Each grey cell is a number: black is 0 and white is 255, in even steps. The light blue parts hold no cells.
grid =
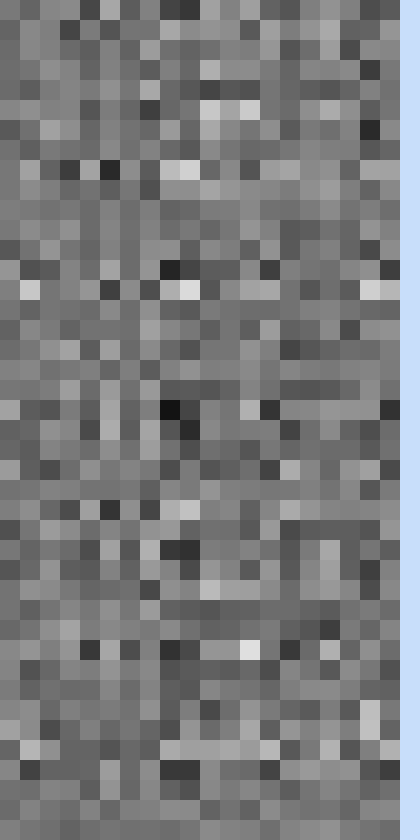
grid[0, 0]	121
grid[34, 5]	133
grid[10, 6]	109
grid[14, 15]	85
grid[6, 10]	168
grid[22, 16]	107
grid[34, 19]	97
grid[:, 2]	[134, 127, 128, 142, 122, 129, 161, 121, 98, 126, 114, 126, 148, 90, 117, 117, 122, 144, 113, 124, 84, 144, 131, 76, 130, 103, 155, 119, 147, 138, 116, 142, 127, 103, 112, 104, 76, 144, 99, 131, 116, 111]
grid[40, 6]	126
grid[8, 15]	137
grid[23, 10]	84
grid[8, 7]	91
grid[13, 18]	143
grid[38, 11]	110
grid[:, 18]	[77, 99, 137, 60, 129, 92, 42, 87, 163, 99, 125, 147, 73, 143, 207, 104, 140, 106, 132, 139, 145, 78, 89, 160, 86, 132, 84, 117, 63, 76, 122, 102, 143, 119, 100, 190, 192, 127, 85, 99, 133, 115]
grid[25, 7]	69
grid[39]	[113, 110, 131, 127, 93, 147, 103, 135, 97, 81, 136, 122, 134, 115, 93, 116, 132, 116, 99, 111]
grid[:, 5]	[167, 84, 128, 129, 144, 124, 129, 136, 41, 94, 128, 132, 129, 163, 64, 137, 114, 158, 101, 154, 164, 172, 141, 119, 115, 52, 132, 161, 130, 107, 143, 136, 166, 147, 133, 123, 103, 84, 156, 147, 103, 116]
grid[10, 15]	123
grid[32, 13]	117
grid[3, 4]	99
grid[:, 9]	[55, 139, 99, 103, 87, 117, 102, 88, 208, 142, 104, 120, 94, 69, 218, 89, 119, 82, 145, 90, 69, 43, 78, 122, 122, 193, 98, 49, 74, 131, 91, 112, 73, 90, 87, 125, 148, 159, 57, 81, 138, 117]
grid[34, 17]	125
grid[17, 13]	127
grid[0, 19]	90
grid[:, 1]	[100, 136, 135, 116, 93, 143, 112, 95, 161, 139, 121, 139, 114, 81, 199, 99, 135, 119, 134, 116, 92, 102, 92, 94, 117, 141, 117, 100, 104, 144, 96, 115, 148, 82, 98, 140, 139, 181, 66, 110, 130, 117]
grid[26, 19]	149
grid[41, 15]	138
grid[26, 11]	111
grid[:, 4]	[71, 123, 94, 99, 122, 85, 102, 106, 163, 114, 107, 107, 101, 108, 149, 107, 114, 92, 127, 107, 92, 74, 108, 143, 115, 159, 108, 77, 89, 101, 119, 124, 56, 125, 107, 117, 127, 100, 102, 93, 130, 110]
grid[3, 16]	130

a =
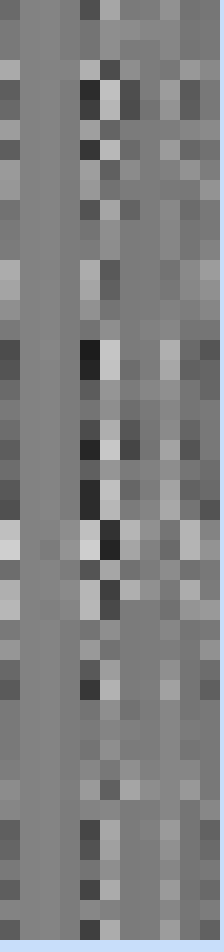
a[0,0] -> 106
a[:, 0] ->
[106, 121, 121, 170, 94, 105, 157, 94, 154, 151, 114, 121, 123, 172, 164, 143, 121, 76, 84, 106, 121, 109, 93, 109, 88, 80, 191, 207, 109, 175, 183, 121, 150, 104, 90, 121, 121, 121, 125, 140, 134, 95, 101, 121, 94, 131, 92]
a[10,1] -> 130
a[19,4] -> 92
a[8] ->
[154, 130, 132, 125, 158, 96, 139, 124, 128, 146, 125]
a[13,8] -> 115
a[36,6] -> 127
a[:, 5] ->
[166, 142, 142, 76, 192, 182, 100, 184, 96, 114, 165, 142, 141, 89, 96, 116, 142, 197, 194, 149, 142, 174, 199, 149, 192, 183, 50, 36, 166, 63, 73, 142, 114, 157, 178, 142, 132, 142, 120, 96, 134, 167, 160, 142, 171, 129, 172]
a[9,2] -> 132
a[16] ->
[121, 130, 132, 124, 115, 142, 123, 129, 134, 117, 117]
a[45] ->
[131, 130, 132, 124, 135, 129, 123, 124, 134, 118, 124]
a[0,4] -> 79
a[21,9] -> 101
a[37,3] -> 124
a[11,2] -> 132
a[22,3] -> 124
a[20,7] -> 121
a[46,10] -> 97
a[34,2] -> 132
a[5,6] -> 76
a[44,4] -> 68
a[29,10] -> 123
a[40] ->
[134, 130, 132, 124, 131, 134, 123, 124, 134, 117, 135]
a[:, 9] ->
[115, 118, 117, 152, 90, 93, 133, 103, 146, 120, 108, 117, 117, 137, 135, 125, 117, 106, 97, 117, 117, 101, 84, 117, 98, 116, 180, 180, 113, 172, 148, 117, 119, 117, 117, 117, 123, 117, 134, 152, 117, 117, 117, 117, 115, 118, 117]
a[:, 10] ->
[118, 120, 120, 137, 120, 120, 138, 113, 125, 147, 120, 120, 130, 156, 144, 134, 117, 85, 101, 102, 121, 120, 120, 109, 106, 83, 131, 147, 120, 123, 153, 120, 145, 109, 95, 120, 120, 120, 120, 120, 135, 98, 106, 120, 105, 124, 97]
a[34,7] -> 125
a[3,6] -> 142
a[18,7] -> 124
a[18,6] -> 109
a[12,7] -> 124
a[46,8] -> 156
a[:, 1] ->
[130, 130, 130, 130, 130, 130, 130, 130, 130, 130, 130, 130, 130, 130, 130, 130, 130, 130, 130, 130, 130, 130, 130, 130, 130, 130, 130, 130, 130, 130, 130, 130, 130, 130, 130, 130, 130, 130, 130, 130, 130, 130, 130, 130, 130, 130, 130]
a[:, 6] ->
[122, 140, 123, 142, 78, 76, 123, 106, 139, 123, 99, 123, 123, 123, 123, 123, 123, 123, 109, 123, 110, 86, 69, 123, 102, 123, 181, 165, 113, 175, 123, 123, 123, 123, 123, 114, 127, 123, 143, 165, 123, 123, 123, 123, 123, 123, 123]
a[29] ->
[175, 130, 132, 138, 182, 63, 175, 144, 121, 172, 123]

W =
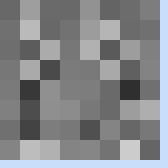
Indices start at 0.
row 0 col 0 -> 104
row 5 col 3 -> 140
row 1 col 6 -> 107
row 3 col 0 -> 119
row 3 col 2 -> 74
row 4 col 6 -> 47
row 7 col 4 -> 134
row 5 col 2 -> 143
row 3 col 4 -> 121
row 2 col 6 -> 157
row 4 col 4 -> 125
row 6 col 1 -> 67
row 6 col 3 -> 120
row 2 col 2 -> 171
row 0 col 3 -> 105
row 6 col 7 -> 120
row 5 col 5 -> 106
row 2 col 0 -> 110
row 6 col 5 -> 132

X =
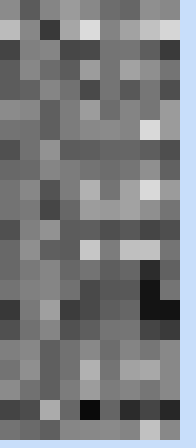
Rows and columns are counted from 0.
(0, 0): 139
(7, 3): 92
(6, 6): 132
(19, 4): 156
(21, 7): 193
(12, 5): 124
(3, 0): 92
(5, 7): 118
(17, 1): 135
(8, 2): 133
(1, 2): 57
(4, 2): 133
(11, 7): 69
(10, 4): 156
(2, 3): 71
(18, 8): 136
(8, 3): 124
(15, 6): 102
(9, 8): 155
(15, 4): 73
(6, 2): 95
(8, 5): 109
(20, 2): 171
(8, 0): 104
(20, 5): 101
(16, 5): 116
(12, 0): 104
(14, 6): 88
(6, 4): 136
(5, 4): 156
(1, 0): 187
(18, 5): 116
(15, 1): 121
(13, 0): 104
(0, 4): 136
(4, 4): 73
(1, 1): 135

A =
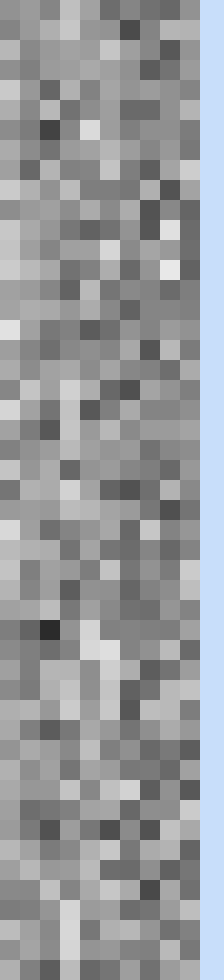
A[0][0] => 146
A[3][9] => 155
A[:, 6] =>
[133, 75, 159, 145, 148, 106, 127, 157, 126, 119, 172, 147, 138, 105, 137, 98, 147, 168, 135, 80, 170, 138, 154, 134, 82, 155, 104, 108, 118, 102, 113, 131, 131, 174, 97, 87, 116, 144, 120, 210, 104, 139, 120, 107, 170, 109, 183, 130, 158]
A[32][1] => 127
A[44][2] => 192
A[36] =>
[169, 127, 92, 120, 168, 152, 116, 143, 171, 152]
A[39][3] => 195
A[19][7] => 164
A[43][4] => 186
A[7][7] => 134
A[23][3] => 103
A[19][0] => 134
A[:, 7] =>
[113, 132, 135, 92, 156, 106, 143, 134, 94, 176, 83, 86, 165, 148, 131, 133, 132, 85, 129, 164, 132, 155, 114, 126, 111, 119, 198, 133, 146, 130, 110, 127, 145, 93, 114, 189, 143, 105, 122, 93, 142, 82, 171, 143, 73, 116, 149, 128, 113]
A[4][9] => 132
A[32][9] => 106
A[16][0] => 225
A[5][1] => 136
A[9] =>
[202, 177, 146, 187, 126, 126, 119, 176, 83, 163]
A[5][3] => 114
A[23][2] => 172
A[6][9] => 124
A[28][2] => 161
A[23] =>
[196, 150, 172, 103, 148, 155, 134, 126, 105, 152]
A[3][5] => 160
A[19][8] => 147
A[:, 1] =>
[155, 153, 137, 128, 152, 136, 124, 140, 104, 177, 154, 169, 159, 185, 155, 173, 161, 133, 140, 196, 162, 124, 145, 150, 177, 157, 159, 177, 127, 133, 165, 100, 127, 126, 123, 180, 127, 170, 142, 151, 110, 122, 162, 183, 136, 127, 161, 164, 128]
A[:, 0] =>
[146, 132, 183, 143, 201, 174, 140, 171, 160, 202, 141, 199, 195, 203, 161, 163, 225, 158, 171, 134, 213, 162, 129, 196, 117, 154, 216, 186, 195, 180, 161, 126, 138, 160, 138, 175, 169, 148, 177, 169, 160, 155, 183, 159, 137, 124, 188, 144, 176]
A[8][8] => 164
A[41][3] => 157

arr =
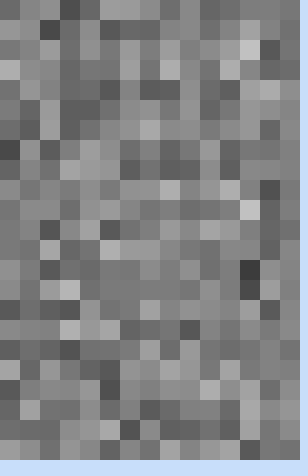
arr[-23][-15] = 106
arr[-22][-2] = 130
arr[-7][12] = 138
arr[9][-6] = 132
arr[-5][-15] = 164
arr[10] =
[117, 138, 138, 110, 145, 154, 133, 117, 126, 110, 116, 126, 193, 99, 125]
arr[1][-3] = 162
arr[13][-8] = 139
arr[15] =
[89, 110, 95, 86, 147, 115, 121, 161, 132, 145, 139, 132, 157, 90, 134]
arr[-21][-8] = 125
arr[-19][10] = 107
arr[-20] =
[174, 140, 135, 103, 118, 116, 158, 116, 173, 136, 115, 173, 134, 103, 108]
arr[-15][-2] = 134
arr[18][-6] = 150
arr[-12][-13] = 85
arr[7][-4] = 100
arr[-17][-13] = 157
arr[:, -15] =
[106, 150, 120, 174, 114, 123, 109, 73, 100, 138, 117, 121, 121, 144, 138, 89, 137, 95, 164, 89, 102, 110, 156]
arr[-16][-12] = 126
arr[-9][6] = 122
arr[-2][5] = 168
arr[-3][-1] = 149
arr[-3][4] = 140
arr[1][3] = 107
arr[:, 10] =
[102, 111, 139, 115, 107, 101, 122, 152, 140, 149, 116, 164, 113, 112, 143, 139, 131, 117, 120, 173, 129, 113, 151]
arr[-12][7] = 126
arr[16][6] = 100
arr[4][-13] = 130
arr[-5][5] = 88
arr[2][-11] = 144
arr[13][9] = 143
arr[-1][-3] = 89
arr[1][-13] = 73
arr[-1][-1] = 114

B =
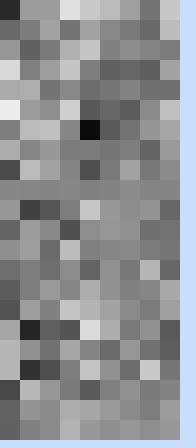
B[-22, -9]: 41
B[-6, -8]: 37
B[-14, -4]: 121
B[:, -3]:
[159, 121, 140, 102, 131, 92, 115, 126, 161, 139, 140, 144, 136, 120, 129, 138, 121, 150, 109, 145, 138, 151]
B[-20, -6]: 176
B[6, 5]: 89
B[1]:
[104, 124, 162, 116, 162, 136, 121, 104, 188]
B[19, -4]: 127
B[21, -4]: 142
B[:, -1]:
[199, 188, 123, 162, 111, 191, 166, 153, 138, 133, 103, 114, 117, 102, 169, 160, 89, 93, 118, 131, 155, 152]
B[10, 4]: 198
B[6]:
[126, 186, 192, 135, 11, 89, 115, 149, 166]
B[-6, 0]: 166
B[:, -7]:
[156, 162, 122, 157, 116, 142, 192, 152, 162, 133, 85, 137, 107, 110, 153, 129, 96, 113, 79, 150, 138, 138]
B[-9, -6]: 140
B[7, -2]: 100
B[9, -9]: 135
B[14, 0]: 92
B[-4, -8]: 50
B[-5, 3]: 166
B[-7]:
[83, 157, 129, 196, 180, 163, 138, 123, 160]
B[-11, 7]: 111
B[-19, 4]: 126
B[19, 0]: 72
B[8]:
[75, 186, 162, 132, 79, 121, 161, 120, 138]
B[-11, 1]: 155
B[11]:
[100, 155, 137, 80, 141, 150, 144, 111, 114]
